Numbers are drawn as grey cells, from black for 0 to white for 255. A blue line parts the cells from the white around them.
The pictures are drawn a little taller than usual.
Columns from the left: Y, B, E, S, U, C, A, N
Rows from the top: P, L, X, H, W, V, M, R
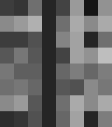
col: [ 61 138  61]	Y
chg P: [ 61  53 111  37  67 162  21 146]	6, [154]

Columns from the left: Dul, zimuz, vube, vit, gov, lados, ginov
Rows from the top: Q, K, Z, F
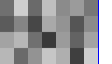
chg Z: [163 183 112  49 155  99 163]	4, [57]
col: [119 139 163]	ginov
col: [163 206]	ginov
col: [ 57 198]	vit
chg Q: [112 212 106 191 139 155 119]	2, [206]

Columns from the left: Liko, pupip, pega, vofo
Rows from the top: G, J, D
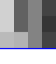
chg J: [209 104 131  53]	2, [97]
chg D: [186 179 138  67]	3, [131]
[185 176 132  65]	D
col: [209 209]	Liko
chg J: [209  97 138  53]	3, [131]
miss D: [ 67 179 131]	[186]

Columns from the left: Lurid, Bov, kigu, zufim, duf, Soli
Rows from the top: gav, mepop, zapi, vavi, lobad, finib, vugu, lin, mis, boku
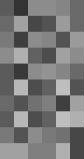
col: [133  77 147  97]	zufim
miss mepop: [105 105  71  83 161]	[155]
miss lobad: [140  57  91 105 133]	[147]
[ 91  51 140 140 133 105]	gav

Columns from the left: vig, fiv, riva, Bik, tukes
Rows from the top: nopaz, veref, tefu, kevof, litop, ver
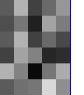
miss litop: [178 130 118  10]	[171]
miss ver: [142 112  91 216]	[118]
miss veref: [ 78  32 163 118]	[124]
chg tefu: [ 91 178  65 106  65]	5, [72]
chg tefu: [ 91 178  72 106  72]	3, [65]

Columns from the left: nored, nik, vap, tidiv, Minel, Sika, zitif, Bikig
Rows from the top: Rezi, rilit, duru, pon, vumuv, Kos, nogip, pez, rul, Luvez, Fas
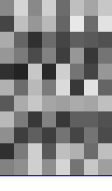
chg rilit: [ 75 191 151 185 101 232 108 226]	1, [69]
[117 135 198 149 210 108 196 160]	Fas
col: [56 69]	zitif
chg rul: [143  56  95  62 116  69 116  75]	2, [62]
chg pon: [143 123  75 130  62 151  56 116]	1, [151]

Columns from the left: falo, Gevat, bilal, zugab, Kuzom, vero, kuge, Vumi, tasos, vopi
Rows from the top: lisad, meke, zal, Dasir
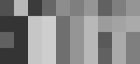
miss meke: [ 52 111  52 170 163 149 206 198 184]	[156]
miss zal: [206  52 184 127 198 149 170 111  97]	[89]
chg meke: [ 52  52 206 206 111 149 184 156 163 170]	3, [198]
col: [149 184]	kuge

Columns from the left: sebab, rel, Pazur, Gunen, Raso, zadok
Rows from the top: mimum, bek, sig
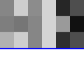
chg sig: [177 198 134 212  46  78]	2, [206]
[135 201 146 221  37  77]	mimum
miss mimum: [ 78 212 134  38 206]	[140]
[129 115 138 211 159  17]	bek
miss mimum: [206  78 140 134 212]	[38]
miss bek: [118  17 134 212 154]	[126]
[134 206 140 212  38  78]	mimum

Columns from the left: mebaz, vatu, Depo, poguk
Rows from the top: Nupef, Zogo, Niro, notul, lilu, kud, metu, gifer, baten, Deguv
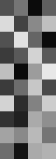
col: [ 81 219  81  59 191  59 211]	mebaz
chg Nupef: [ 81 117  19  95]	3, [11]
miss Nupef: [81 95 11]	[117]
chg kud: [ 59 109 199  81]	4, [73]

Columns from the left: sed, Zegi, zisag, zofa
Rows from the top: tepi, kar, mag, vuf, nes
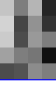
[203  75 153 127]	mag
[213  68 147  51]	kar
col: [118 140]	zisag
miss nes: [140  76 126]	[83]
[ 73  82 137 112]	nes
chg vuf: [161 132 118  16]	2, [126]

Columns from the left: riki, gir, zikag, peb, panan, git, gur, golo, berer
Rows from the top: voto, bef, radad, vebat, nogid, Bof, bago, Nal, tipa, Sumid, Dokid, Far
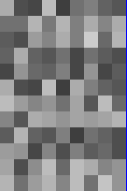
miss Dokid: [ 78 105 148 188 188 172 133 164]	[141]
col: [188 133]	riki
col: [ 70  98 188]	golo
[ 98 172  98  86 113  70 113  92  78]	vebat
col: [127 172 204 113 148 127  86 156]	gur
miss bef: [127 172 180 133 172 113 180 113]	[121]
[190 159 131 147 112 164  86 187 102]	bago

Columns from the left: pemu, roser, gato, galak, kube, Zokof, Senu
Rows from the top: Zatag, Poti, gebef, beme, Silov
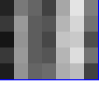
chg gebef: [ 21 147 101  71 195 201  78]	3, [93]
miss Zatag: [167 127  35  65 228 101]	[121]
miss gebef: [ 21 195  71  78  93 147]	[201]
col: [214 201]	Zokof

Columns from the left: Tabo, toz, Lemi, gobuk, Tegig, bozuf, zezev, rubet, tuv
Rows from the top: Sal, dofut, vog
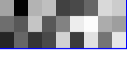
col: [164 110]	Tabo
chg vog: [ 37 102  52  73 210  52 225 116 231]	6, [59]
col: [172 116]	rubet

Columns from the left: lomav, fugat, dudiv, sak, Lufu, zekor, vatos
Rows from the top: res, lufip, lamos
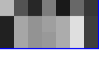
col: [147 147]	dudiv
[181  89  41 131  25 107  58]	res
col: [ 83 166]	fugat
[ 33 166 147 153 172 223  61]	lamos
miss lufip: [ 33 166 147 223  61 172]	[159]

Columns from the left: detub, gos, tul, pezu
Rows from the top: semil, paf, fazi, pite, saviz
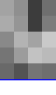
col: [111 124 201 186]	pezu
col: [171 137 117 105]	detub
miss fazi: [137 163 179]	[201]
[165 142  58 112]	semil
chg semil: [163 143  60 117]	4, [111]
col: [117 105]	detub

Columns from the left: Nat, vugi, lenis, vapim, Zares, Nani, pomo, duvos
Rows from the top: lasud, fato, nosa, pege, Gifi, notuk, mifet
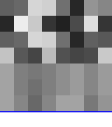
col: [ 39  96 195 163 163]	Nat
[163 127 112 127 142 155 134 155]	notuk
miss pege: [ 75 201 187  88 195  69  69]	[81]
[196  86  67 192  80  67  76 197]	pege
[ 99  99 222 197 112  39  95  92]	nosa
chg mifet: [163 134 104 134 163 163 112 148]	7, [120]

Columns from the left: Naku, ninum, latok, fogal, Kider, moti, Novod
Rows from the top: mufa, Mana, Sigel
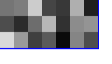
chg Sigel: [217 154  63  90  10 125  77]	6, [133]
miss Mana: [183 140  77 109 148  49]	[43]

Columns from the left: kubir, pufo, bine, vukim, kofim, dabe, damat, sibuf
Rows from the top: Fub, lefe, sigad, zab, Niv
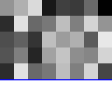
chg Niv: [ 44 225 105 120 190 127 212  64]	8, [70]
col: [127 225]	pufo

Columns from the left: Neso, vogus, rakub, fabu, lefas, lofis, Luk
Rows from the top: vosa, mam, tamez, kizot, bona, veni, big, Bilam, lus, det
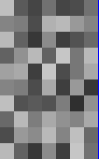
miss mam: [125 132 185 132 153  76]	[177]
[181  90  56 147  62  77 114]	tamez
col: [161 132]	Neso
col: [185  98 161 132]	Neso

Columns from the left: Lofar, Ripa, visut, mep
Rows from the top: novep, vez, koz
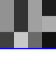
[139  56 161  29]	novep
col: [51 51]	Ripa
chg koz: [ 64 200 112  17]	3, [106]

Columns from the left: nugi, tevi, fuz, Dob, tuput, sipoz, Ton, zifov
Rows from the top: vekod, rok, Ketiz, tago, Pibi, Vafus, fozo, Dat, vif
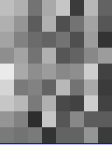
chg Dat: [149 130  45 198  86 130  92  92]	6, [136]
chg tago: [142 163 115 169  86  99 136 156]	4, [176]
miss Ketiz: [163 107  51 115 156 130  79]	[99]
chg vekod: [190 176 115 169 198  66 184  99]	6, [59]
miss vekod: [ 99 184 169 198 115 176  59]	[190]
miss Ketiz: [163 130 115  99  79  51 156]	[107]

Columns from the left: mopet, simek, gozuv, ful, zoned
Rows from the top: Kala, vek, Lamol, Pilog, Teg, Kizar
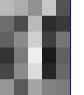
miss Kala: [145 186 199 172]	[83]
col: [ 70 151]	mopet
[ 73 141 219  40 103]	Teg
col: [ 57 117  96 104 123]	zoned
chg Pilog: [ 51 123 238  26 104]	5, [96]
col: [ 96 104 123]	zoned

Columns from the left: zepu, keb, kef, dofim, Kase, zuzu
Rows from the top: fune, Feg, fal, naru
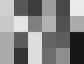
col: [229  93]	keb
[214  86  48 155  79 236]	fune
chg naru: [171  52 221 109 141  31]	6, [23]
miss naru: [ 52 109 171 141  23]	[221]
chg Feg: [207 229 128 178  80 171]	1, [199]
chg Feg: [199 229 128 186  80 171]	4, [178]
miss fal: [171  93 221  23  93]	[101]

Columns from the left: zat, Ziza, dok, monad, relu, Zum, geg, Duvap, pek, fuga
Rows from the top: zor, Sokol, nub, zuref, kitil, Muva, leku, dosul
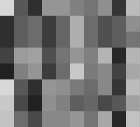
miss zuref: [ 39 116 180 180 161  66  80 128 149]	[155]
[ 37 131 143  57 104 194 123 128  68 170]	kitil

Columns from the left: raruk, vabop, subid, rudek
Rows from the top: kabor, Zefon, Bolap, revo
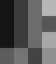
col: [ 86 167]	rudek
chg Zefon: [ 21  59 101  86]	3, [108]
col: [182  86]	rudek

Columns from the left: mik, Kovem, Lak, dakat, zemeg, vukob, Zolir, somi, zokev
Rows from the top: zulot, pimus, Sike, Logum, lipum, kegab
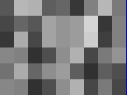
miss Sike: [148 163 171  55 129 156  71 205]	[63]
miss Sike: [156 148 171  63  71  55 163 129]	[205]
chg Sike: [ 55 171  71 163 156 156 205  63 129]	5, [148]

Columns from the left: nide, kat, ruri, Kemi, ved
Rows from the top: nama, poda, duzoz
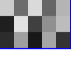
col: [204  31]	nide
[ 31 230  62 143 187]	poda
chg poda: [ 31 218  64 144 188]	2, [226]
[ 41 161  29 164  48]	duzoz
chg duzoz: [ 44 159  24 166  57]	5, [51]

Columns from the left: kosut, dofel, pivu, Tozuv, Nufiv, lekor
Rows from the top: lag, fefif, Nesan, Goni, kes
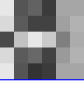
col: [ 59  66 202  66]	Tozuv
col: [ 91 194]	dofel
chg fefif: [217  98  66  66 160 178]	2, [91]
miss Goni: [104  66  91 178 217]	[154]
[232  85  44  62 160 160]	kes
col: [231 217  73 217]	kosut

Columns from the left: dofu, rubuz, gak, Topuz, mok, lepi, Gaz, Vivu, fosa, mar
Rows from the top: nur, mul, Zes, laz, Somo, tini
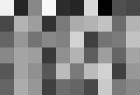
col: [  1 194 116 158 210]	Vivu
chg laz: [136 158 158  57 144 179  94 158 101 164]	2, [164]
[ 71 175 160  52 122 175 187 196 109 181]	mul
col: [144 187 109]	mok
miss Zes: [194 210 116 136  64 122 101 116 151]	[130]
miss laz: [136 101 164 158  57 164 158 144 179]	[94]
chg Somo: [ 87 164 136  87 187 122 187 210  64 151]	3, [144]

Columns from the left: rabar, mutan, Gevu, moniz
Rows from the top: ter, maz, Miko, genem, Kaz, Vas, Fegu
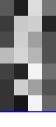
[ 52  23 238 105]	Fegu
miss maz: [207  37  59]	[201]
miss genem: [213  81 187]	[181]
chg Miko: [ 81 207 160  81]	1, [73]
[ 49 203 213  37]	maz
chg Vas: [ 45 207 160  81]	1, [52]

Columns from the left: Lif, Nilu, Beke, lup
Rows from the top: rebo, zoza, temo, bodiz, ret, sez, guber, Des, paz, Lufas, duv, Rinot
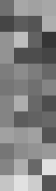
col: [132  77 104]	lup
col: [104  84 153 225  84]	lup
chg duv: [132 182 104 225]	2, [174]
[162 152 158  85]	paz

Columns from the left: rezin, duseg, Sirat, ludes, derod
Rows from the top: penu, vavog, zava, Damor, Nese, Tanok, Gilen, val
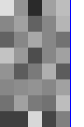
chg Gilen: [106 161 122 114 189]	1, [114]
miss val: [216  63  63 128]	[69]
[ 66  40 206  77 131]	val
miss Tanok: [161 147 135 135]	[141]
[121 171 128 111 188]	Gilen

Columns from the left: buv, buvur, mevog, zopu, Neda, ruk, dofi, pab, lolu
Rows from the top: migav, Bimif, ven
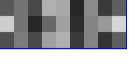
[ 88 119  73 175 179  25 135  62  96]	migav
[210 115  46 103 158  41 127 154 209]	Bimif
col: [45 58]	ruk
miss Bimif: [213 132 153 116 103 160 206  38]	[45]
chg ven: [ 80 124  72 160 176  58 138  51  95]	7, [132]
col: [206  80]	buv

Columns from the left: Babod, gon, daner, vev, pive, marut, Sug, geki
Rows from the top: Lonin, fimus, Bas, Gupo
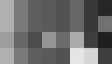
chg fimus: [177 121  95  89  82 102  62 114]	7, [56]
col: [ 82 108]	pive

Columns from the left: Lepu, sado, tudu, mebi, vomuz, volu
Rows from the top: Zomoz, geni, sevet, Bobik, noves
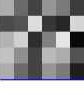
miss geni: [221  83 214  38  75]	[54]
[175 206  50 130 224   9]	sevet
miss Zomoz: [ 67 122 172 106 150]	[60]
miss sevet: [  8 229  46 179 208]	[128]
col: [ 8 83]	volu

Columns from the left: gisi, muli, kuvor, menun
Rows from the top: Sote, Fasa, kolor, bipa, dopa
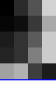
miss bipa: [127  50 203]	[36]
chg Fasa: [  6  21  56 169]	2, [14]
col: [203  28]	menun

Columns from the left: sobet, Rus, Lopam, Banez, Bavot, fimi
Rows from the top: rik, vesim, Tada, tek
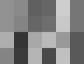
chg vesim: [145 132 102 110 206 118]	5, [200]
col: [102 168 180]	Lopam

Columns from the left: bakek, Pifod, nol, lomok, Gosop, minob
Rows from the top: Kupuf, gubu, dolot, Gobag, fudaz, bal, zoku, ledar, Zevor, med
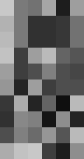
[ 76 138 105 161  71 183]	Zevor
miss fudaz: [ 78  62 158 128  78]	[70]
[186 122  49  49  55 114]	dolot

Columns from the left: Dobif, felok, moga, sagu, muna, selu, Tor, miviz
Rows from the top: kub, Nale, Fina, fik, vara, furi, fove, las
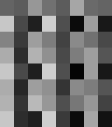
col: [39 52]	felok
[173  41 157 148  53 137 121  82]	furi
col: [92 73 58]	felok
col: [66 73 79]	muna
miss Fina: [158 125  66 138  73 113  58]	[131]
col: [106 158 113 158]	Tor
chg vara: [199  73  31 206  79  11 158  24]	6, [5]

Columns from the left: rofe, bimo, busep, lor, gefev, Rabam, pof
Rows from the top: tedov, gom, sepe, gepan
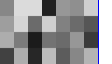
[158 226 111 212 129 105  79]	gom
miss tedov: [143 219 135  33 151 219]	[207]
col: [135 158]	rofe
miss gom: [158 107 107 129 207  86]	[213]

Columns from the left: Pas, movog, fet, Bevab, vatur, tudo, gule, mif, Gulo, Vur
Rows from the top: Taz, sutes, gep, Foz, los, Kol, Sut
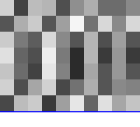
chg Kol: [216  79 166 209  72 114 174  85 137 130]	1, [209]
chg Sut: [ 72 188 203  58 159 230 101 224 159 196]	9, [166]
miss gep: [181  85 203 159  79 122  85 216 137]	[93]
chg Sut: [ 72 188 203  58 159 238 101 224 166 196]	6, [230]
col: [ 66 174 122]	movog
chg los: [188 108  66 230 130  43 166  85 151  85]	1, [196]
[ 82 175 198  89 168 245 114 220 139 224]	sutes

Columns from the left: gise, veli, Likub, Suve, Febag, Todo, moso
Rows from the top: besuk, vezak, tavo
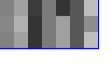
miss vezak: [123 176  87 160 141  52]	[135]
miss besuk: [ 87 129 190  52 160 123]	[60]
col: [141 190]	moso
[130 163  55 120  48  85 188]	besuk

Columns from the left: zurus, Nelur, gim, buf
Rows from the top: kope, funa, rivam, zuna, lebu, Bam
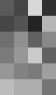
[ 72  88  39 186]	funa
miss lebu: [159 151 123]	[130]

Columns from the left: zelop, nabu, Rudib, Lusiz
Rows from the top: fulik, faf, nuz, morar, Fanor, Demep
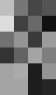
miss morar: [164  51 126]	[99]
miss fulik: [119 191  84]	[70]

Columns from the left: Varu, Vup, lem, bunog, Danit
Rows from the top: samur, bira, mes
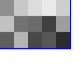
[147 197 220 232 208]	samur
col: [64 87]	bunog
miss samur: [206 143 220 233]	[200]
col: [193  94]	Varu

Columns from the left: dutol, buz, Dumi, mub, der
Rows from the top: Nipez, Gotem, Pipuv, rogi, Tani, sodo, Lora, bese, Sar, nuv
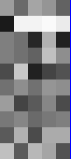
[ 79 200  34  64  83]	Tani
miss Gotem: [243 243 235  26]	[250]
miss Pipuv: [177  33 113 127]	[39]
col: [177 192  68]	mub

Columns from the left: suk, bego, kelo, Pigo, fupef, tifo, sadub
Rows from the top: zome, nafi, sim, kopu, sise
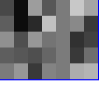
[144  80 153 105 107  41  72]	sim
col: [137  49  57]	tifo
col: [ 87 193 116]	Pigo
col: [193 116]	Pigo
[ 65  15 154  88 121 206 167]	zome

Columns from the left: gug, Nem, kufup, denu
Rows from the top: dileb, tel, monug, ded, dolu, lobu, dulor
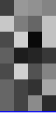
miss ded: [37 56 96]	[29]
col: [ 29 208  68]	Nem
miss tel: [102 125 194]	[200]
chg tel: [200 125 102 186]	4, [194]
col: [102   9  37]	kufup
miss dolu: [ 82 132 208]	[74]
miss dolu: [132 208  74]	[82]

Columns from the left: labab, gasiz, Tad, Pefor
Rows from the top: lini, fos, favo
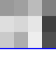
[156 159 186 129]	lini
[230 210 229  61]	fos
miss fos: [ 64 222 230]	[215]
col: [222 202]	labab
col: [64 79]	Pefor

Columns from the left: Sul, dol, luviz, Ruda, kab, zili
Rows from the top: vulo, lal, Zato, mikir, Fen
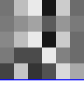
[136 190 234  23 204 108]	Zato
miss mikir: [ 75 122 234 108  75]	[129]
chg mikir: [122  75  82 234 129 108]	3, [75]
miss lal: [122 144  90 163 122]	[150]

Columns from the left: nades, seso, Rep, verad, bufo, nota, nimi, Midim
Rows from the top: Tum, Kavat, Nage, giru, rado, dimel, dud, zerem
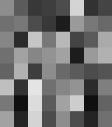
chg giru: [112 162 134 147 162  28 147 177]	7, [154]
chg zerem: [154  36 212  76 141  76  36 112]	1, [162]
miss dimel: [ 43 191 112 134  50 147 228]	[127]
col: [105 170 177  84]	Midim
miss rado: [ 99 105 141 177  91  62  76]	[84]
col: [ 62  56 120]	verad

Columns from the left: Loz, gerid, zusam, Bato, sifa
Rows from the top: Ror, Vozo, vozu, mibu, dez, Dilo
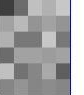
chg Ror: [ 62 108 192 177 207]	5, [199]
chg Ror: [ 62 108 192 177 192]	5, [199]
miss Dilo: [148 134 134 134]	[140]
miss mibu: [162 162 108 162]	[156]
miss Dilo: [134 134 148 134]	[140]
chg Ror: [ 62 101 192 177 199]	2, [108]

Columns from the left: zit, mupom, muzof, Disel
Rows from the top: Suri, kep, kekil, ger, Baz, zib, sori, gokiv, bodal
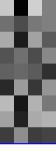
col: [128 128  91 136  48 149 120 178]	Disel
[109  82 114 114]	kep

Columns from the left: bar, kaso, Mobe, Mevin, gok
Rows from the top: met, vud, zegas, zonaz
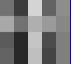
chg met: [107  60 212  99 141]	1, [114]
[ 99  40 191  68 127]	zonaz
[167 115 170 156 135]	vud
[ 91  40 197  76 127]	zegas

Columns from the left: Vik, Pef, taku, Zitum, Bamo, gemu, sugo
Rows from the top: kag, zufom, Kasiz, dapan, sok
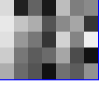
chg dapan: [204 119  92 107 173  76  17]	5, [166]
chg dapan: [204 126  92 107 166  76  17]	2, [119]
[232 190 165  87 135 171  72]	zufom
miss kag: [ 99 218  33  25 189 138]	[126]
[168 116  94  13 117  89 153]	sok

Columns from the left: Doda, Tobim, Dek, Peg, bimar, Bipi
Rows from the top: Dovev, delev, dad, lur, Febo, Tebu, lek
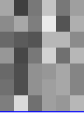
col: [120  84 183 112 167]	bimar
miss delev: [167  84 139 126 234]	[175]
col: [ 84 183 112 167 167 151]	bimar
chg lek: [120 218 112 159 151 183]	1, [126]
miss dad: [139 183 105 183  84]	[91]
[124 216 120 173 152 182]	lek
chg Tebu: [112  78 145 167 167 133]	4, [159]

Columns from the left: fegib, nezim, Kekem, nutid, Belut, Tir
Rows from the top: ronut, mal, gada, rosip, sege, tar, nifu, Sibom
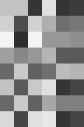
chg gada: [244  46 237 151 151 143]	3, [244]
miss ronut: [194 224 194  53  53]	[60]

